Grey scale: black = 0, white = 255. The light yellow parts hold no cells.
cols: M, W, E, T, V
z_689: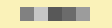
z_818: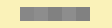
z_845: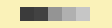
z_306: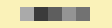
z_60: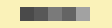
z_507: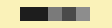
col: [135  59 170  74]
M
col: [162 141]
V
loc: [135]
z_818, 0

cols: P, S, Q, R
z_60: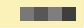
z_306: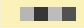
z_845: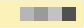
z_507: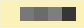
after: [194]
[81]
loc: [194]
z_845, 2
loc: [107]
z_507, 1

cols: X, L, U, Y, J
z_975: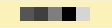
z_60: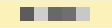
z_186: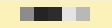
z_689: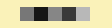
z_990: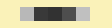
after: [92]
[206]
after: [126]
[3]
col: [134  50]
U
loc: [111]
z_60, 3
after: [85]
[63]
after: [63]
[126]
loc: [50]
z_990, 2

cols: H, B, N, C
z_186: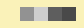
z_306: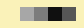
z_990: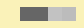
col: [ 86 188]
C
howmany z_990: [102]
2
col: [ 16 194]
N
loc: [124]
z_306, 1
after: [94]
[73]

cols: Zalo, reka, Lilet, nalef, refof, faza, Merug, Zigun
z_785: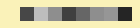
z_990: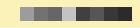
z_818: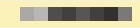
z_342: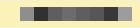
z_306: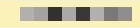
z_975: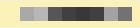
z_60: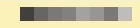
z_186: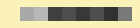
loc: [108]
z_342, 3
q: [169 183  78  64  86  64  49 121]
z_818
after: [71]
[189]
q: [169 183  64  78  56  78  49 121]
z_186

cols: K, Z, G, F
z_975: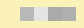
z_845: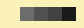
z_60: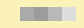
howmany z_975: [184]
1
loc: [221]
z_60, 3
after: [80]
[66]
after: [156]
[184]
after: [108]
[80]

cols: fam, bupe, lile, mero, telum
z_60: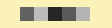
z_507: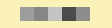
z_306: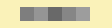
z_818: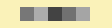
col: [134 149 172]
bupe
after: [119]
[172]

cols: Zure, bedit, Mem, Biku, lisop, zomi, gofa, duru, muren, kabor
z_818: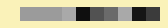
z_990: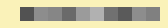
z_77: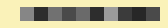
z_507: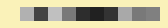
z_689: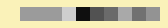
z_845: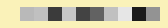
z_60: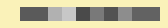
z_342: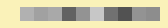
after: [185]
[192]
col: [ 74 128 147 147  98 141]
kabor
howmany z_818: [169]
2
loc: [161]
z_342, 1

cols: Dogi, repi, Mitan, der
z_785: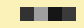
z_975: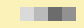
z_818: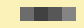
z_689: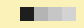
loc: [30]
z_689, 0
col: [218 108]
Dogi
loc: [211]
z_689, 3

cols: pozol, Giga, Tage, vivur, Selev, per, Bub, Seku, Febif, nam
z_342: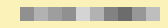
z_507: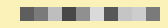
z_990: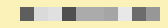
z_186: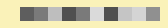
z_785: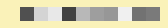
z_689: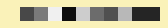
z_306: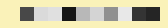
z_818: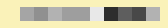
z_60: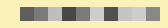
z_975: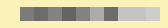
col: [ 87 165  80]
Bub
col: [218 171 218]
per
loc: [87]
z_507, 6
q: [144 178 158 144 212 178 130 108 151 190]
z_342
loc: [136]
z_60, 9

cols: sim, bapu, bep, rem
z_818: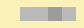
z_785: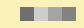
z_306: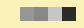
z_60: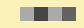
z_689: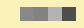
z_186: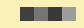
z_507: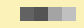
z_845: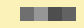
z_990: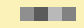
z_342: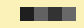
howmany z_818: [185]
3
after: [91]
[185]
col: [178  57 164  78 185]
bep
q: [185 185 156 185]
z_818

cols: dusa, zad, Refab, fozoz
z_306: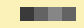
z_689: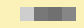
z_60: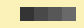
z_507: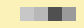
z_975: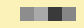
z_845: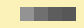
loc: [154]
z_507, 3
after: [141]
[169]
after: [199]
[184]
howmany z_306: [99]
2
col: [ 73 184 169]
zad

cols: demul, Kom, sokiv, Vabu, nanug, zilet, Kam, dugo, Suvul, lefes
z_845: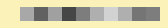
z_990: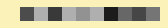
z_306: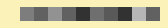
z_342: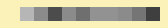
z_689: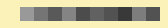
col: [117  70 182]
Suvul
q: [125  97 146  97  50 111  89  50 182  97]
z_306
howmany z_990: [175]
3
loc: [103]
z_990, 7
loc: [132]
z_689, 3

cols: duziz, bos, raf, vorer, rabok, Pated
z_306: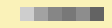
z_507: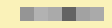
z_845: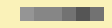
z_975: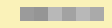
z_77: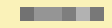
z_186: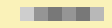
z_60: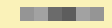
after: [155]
[149]
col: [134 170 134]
raf
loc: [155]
z_975, 0
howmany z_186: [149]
2
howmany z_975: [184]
2

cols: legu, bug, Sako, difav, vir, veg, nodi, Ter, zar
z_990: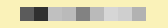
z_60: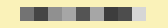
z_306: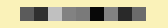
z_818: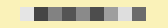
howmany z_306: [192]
1
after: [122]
[8]
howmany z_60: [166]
2

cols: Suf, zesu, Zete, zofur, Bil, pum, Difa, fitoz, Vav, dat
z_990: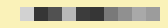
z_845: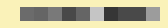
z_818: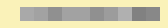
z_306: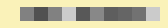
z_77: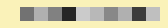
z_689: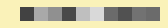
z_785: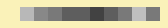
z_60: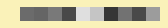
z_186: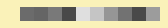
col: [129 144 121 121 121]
Zete
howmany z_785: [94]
3
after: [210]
[54]

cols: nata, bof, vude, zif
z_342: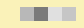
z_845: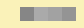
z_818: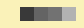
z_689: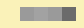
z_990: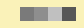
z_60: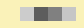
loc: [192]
z_990, 2
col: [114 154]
vude

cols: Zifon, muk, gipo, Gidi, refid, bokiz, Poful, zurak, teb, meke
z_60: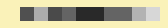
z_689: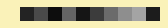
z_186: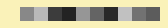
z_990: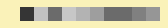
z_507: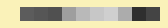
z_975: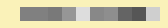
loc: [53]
z_990, 0
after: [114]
[92]
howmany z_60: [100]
3

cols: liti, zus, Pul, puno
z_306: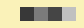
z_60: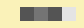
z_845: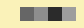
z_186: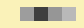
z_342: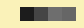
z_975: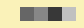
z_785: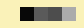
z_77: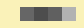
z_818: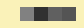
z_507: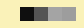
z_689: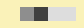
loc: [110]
z_342, 2
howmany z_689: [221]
2
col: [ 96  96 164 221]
Pul
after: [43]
[157]
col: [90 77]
zus
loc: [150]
z_186, 2
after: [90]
[77]

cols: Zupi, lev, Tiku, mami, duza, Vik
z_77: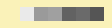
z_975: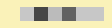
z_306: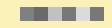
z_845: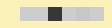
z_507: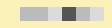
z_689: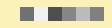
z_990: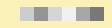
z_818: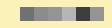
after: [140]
[148]
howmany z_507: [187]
3
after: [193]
[120]
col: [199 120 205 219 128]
Vik
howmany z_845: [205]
4

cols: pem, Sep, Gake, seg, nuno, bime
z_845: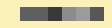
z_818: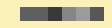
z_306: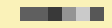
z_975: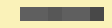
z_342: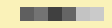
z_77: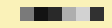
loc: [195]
z_342, 4
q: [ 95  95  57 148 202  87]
z_306
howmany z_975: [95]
4
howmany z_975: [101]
0

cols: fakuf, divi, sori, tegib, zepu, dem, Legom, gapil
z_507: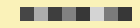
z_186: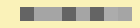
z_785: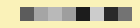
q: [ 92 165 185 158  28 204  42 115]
z_785
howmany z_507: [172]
1
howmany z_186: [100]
3
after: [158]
[28]
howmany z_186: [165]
4
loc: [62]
z_507, 2
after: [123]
[55]

